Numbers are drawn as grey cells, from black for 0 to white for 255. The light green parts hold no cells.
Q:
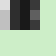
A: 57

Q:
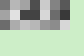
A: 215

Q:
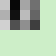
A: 62

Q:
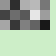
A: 24

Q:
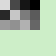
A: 102

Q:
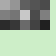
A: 32

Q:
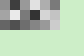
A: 204
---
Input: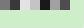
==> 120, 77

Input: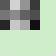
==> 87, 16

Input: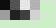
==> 13, 210

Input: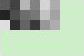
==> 90, 173

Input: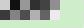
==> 207, 235

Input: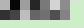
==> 180, 131

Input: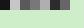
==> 21, 101

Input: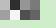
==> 189, 100
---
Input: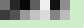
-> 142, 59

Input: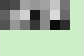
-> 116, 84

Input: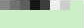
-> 205, 135

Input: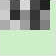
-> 33, 172

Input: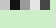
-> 70, 198

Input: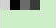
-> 58, 210

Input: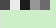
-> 107, 72

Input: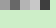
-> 62, 157
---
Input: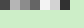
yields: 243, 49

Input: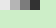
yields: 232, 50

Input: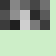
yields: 207, 31

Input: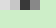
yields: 221, 57

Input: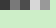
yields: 215, 56

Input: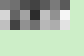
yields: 246, 44

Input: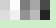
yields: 252, 35
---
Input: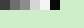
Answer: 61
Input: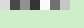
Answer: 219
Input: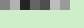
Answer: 131
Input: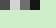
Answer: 76
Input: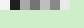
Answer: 243
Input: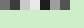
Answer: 114
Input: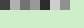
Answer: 65
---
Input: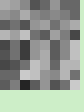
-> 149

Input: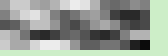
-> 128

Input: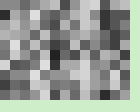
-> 44

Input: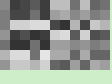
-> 125

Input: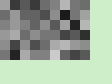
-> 109

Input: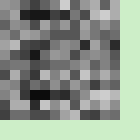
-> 130
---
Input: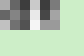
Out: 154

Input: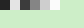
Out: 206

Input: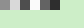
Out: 99

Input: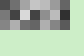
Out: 133

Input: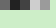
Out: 206

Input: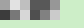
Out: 129
